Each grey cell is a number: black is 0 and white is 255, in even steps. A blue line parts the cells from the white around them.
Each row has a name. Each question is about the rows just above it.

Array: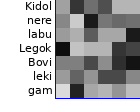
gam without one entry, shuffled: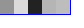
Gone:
[167]
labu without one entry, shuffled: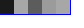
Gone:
[175]
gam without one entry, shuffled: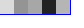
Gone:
[189]
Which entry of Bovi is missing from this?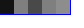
[47]
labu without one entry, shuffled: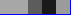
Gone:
[175]
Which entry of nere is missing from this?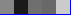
[119]

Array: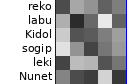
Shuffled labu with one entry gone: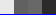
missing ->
[175]
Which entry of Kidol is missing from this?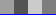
[91]
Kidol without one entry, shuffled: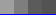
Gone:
[203]

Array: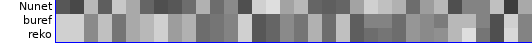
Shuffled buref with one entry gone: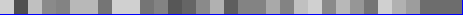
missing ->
[123]
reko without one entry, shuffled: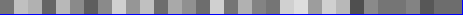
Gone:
[216]

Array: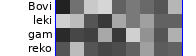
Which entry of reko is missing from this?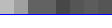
[77]
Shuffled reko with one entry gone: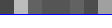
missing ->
[92]
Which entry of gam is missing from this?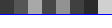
[176]
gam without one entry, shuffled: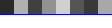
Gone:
[71]
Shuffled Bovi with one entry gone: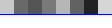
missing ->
[113]
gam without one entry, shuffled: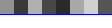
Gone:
[64]
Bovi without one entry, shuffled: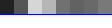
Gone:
[201]

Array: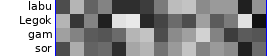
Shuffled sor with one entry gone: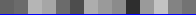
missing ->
[32]
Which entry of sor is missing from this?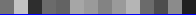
[173]
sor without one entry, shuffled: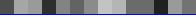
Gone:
[173]
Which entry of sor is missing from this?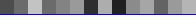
[115]
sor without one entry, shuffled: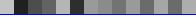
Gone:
[131]
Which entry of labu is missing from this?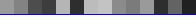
[147]

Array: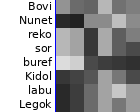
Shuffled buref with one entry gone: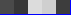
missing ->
[48]
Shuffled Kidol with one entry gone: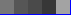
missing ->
[67]

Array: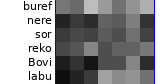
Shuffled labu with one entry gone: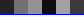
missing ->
[140]
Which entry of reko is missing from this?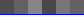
[85]
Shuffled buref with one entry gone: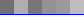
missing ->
[106]

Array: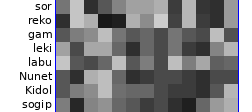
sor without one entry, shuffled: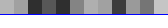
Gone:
[53]
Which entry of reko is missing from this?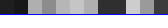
[66]
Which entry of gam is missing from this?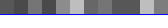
[81]
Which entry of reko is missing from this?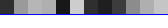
[66]
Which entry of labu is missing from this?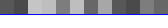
[95]
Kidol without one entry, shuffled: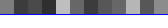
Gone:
[111]
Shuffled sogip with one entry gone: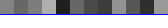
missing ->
[39]

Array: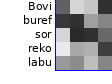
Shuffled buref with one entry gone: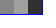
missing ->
[56]
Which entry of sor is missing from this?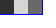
[42]

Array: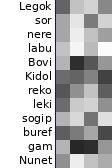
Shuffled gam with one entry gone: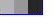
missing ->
[46]
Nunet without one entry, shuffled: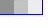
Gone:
[172]
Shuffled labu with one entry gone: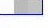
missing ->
[245]
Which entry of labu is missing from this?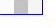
[186]
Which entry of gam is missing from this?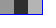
[39]
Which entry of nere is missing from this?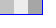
[159]

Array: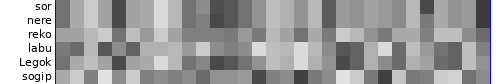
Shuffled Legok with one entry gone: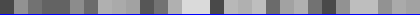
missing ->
[134]
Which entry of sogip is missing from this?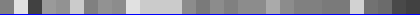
[196]
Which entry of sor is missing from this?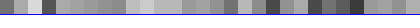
[79]

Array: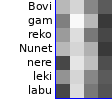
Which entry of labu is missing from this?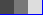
[84]
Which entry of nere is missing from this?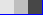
[78]
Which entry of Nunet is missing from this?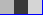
[176]

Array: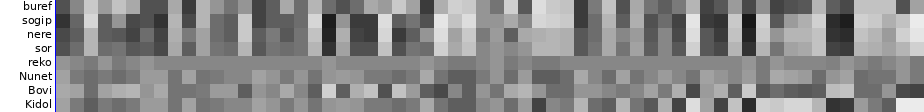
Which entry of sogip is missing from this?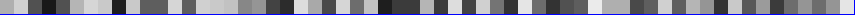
[102]
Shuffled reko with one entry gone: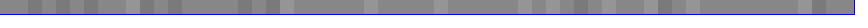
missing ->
[129]
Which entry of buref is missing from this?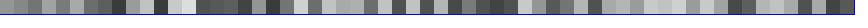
[143]
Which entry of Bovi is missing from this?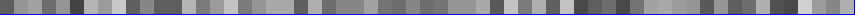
[188]

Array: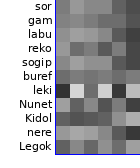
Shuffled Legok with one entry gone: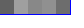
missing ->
[103]
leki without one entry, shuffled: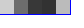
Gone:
[213]
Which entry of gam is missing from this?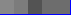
[130]
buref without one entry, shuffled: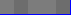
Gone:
[116]

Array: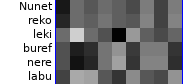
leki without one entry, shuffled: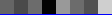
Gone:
[95]
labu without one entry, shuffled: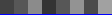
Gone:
[169]
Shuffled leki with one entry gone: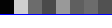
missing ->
[101]

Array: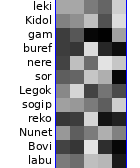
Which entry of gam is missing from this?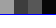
[1]
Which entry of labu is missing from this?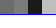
[183]
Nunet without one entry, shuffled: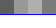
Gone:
[129]
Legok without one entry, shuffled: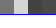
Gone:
[136]

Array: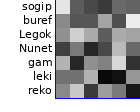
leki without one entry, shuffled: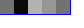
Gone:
[17]
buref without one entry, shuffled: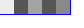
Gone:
[79]

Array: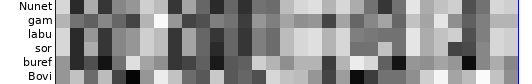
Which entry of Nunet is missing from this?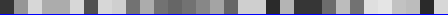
[48]
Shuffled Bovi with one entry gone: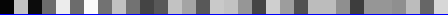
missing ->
[244]
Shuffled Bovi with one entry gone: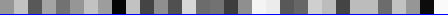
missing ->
[201]
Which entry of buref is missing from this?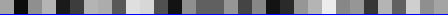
[114]
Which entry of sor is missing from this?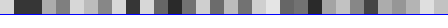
[74]
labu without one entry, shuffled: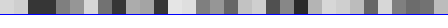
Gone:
[120]
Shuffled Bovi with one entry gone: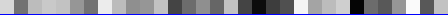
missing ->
[157]

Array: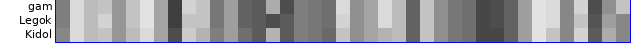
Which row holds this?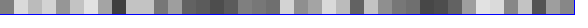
Legok
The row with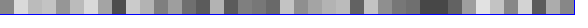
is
Kidol

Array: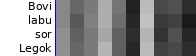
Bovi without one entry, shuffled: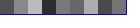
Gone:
[33]
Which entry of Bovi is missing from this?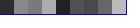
[116]

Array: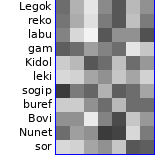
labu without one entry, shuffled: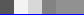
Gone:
[81]
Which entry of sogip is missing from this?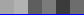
[101]
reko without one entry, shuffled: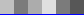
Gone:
[117]
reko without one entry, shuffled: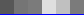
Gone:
[172]
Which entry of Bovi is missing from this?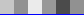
[131]
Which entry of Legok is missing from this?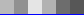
[138]

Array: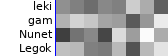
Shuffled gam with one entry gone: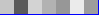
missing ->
[164]
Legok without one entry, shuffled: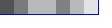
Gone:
[191]
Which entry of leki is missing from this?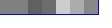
[144]
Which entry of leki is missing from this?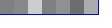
[96]
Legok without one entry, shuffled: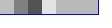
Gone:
[122]

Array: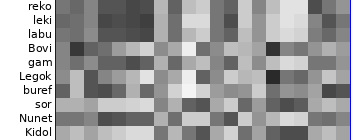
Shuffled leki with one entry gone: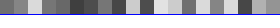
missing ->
[84]
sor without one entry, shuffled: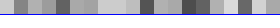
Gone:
[92]
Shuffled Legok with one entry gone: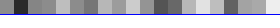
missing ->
[197]
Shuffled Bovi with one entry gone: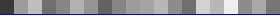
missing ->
[50]
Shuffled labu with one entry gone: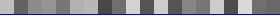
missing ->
[125]

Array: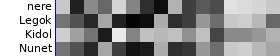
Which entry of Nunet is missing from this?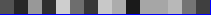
[19]
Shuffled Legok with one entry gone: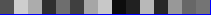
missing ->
[5]
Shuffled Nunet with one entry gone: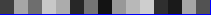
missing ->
[55]
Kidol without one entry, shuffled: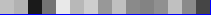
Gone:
[160]
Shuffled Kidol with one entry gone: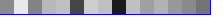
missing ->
[144]

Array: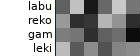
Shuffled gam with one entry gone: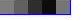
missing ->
[110]
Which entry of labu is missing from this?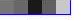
[193]
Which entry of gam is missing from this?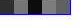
[110]
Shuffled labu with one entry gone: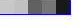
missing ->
[104]
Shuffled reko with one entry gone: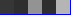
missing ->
[153]
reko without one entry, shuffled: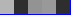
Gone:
[54]

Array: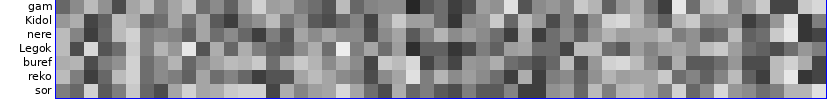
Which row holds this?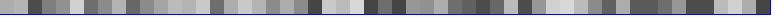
buref
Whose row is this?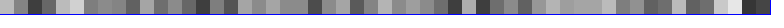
nere
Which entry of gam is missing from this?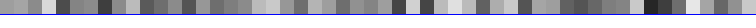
[195]
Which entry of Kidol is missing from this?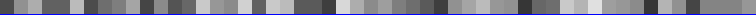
[118]

